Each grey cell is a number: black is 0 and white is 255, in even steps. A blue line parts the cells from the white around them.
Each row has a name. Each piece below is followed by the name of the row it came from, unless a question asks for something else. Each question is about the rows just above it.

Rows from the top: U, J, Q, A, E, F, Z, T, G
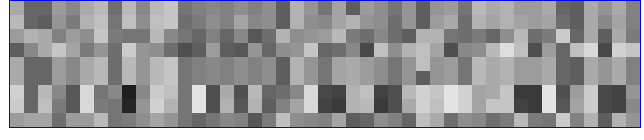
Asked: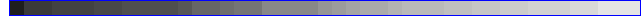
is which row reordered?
Z
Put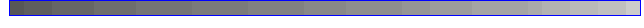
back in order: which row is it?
G
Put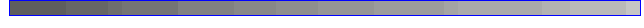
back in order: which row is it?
U

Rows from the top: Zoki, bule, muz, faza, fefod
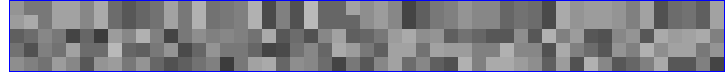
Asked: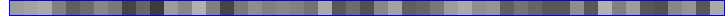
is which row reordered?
muz
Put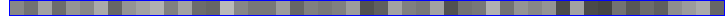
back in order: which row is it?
Zoki

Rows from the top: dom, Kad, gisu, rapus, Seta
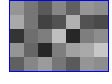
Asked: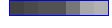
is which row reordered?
Kad
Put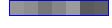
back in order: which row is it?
Seta

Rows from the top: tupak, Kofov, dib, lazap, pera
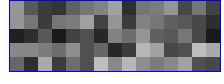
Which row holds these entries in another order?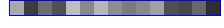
pera
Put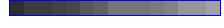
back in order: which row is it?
Kofov
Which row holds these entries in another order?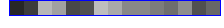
lazap

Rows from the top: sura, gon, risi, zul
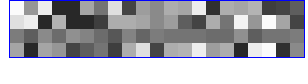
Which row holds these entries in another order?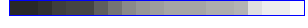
sura
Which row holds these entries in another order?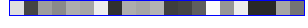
sura
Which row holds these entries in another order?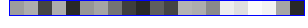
gon
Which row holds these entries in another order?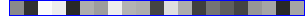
zul
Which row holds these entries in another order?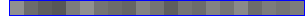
risi
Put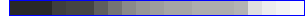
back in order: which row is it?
gon

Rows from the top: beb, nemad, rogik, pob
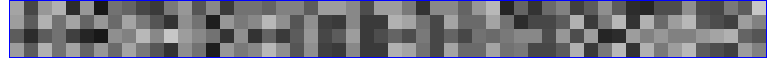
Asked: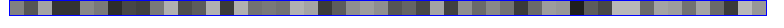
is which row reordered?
nemad
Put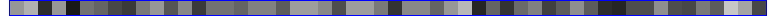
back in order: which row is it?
beb

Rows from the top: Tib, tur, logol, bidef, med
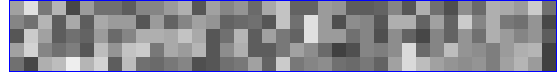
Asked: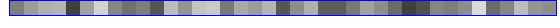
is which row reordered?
bidef
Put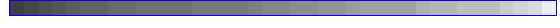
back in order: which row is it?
med
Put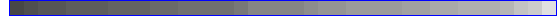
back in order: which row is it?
Tib
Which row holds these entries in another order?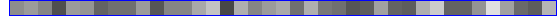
logol

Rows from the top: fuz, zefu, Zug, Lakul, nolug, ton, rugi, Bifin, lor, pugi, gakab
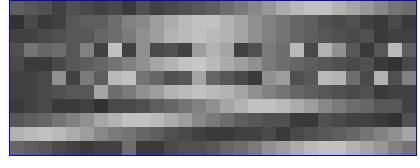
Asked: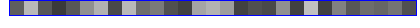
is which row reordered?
Lakul
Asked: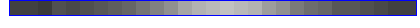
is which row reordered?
Zug
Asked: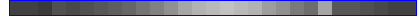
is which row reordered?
rugi
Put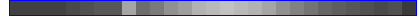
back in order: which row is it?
rugi
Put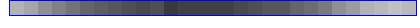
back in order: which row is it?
Zug
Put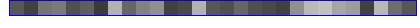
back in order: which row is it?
Zug

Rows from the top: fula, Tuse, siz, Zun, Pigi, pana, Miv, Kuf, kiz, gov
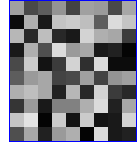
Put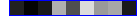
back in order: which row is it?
Zun
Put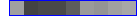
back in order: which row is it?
fula
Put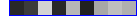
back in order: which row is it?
Miv
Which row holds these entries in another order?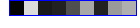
gov

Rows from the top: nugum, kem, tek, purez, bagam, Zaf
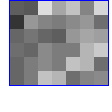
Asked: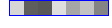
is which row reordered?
nugum
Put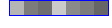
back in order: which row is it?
purez
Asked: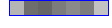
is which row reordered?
bagam

